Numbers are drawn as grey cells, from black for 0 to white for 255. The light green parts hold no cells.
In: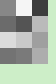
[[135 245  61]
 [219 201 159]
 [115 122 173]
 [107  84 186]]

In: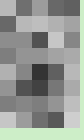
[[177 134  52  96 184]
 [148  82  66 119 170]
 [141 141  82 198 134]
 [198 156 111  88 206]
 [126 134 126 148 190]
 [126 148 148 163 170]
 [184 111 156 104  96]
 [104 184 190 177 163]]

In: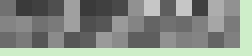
[[113  57  65  79 159  57  65  73 146 198  93 198  65 171 146]
 [107 120  85 139  85  93 153 139  93  93 146 126 133 101 126]
 [133 139 113 120 159  79  85 153 133 101 113 107 126 165 120]]

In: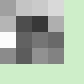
[[182  75  55 174]
 [251  98 118 104]
 [138  90 144 131]
 [159 195 203 217]]

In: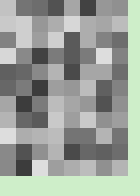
[[103 123  60 158 151 188  96 130]
 [215 137  66 123  90 123 221 130]
 [180 103  90 201 158 201 144 158]
 [194 116 109  82 166  66 151 144]
 [166  60 123 188 166 151  82 144]
 [ 96 103 137 180  74 166 166 109]
 [137  82 144 180  74 103  96 109]
 [201 207 151 173 215 173 166 188]
 [130 207 158 207  90 173 130 109]
 [221 173 180 188 116 116 180 116]
 [137  60 221 158 173 188 144 180]]

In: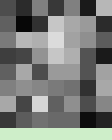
[[ 97   7  49 199 169 154  42]
 [ 97 169  76 154 154  83 162]
 [ 55  91 113 105 105  14  35]
 [ 76  42 128  55 128  27 183]
 [128 142 134 121 113  49 169]
 [ 63  69 148 199 175  83  27]
 [121 183 175 220 162 142  91]
 [169  69 213  97 142  76 134]]

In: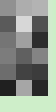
[[ 32 167  39]
 [117 160  45]
 [109  67  59]
 [ 89 216  82]
 [124  96 132]
 [146 173 180]]

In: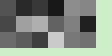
[[ 84  40  55  24 141 135]
 [106  91  63 203 120 114]
 [ 71 160 174  98 127  32]]

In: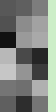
[[184  73  37]
 [198 148  59]
 [ 95  45 117]
 [ 88  95 125]
 [ 81 140 162]
 [ 17 154 169]
 [117 111 176]]
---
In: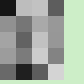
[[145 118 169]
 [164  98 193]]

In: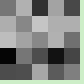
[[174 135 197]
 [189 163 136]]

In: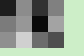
[[123 151  10]
 [143 208 108]]

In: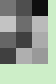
[[195 109 186]
 [102  63 171]]

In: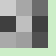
[[ 63 191  64]
 [169 158  80]]

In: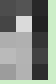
[[ 69 218  34]
 [174 176  53]]

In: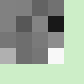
[[129  87 132]
 [118 110 122]]

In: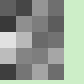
[[ 57 143 125]
 [225 185 106]]
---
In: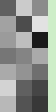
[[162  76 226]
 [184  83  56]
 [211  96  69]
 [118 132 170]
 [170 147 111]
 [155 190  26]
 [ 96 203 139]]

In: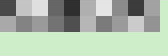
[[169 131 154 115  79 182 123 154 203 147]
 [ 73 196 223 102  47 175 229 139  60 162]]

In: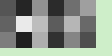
[[125  31 174  49 133  78]
 [ 85  37 146  43 111 159]
 [ 98 234 189  92 182 105]]

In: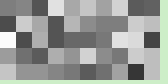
[[251  76 174  84 104 104 120 225 218  68]
 [156 112  91 174 148 210 140 120 204 190]
 [126 133  84 225 168 197 162 210  91  97]
 [197 148 148 133 120  91 112 162  54 190]
 [ 76 204 168  84 182 140 126 126 204 190]]

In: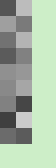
[[129  70]
 [107  91]
 [159 122]
 [ 91 129]
 [144 151]
 [137 166]
 [114 180]
 [ 85 188]
 [ 63 203]]

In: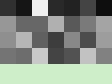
[[ 48  21 239  41  34  68  14]
 [151 103 103 176  89 122 164]
 [116 109 201  68  82 194 129]
 [143 182  96  61 136  76 157]]

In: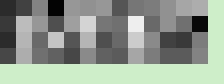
[[ 43  65 131   3 151 145 151  85 118 124 145 166 173]
 [ 71 173 112  97  71 138  97  91 166 124  91  91 131]
 [ 43 181 105 196  85 181  79 105 204 138  65  57 124]
 [ 57 188 151  79 159 212 118 112 238 105 145 112   9]]

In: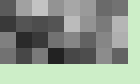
[[128  42  57 114 134  98 134 175]
 [114  71 122  34  71  77 140  98]
 [ 57  84  77  84 187 147 122 181]
 [ 91 161 195 147 167 154 106 114]]
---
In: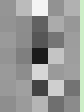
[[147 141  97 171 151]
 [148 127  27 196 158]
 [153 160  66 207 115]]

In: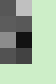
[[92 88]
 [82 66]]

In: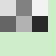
[[101 178  41]]

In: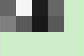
[[127  89  24  88]]

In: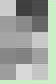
[[156 138 102]
 [134 129 161]]

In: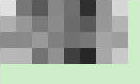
[[175 151 122 139 108  90 152 179]
 [184 182 115 145  64  39 167 200]]

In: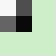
[[100   9]]

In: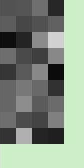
[[ 93  71  81  97]
 [110  74  63 136]
 [102 120 105  49]
 [110  76  68 128]]
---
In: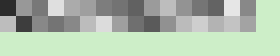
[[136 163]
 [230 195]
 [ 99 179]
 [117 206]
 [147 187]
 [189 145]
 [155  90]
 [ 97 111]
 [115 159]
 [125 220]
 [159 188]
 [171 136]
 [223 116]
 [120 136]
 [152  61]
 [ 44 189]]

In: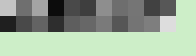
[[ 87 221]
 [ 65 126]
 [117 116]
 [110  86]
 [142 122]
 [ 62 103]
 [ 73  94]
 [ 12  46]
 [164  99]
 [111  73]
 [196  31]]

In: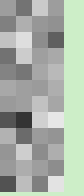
[[157 145  95 169 185 174 166 231 148 174 141 227]
 [202 151 141 159 167 155 193 208 155 140 158 127]
 [115 175 222 204 118 159 159  52 107 206 173 189]
 [157 128 194 114 131 168 154  84 178 149 154  82]]

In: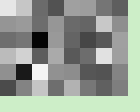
[[ 94 142 160 159 132 126]
 [117 200  88 225  83  96]
 [157 101  70 109  86 119]
 [160 106 100  89 141 178]
 [ 82 150 153 170 145 110]
 [107 109   4  93 244 197]
 [198 154 118 210  25 131]
 [230 149 110 187 144  75]]

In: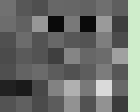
[[ 94  61  75 160  86 104  59]
 [111 154 126 108 124 218 146]
 [ 98  10  83 103  93 121  82]
 [102 121  87 133  81 176 146]
 [103  10 104  63  92 130  92]
 [ 79 151  83  83 107  72  75]
 [ 87  97 108  90  99  26  96]
 [113 109  80  75  79  33  83]]

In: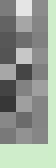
[[140 133 128 142 127 159 132 132 134]
 [229 166 110 199  69 130 159 107 146]
 [124  99  87  84 167  68  55 136 121]]
